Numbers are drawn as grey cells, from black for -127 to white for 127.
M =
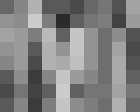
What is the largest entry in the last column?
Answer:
35
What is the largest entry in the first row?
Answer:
49
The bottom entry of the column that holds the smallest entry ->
69
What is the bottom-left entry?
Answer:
-38
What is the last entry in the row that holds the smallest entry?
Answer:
27
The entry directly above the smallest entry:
-38
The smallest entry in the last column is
-53
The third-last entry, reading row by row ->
-17
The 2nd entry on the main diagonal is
13
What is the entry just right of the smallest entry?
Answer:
-31
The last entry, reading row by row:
-24
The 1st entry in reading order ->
-24
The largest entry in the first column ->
35
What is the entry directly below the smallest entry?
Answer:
-31
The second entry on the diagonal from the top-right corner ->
-61
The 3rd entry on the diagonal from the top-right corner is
-17
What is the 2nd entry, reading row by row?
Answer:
6
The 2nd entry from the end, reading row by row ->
49
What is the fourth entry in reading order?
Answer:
-38
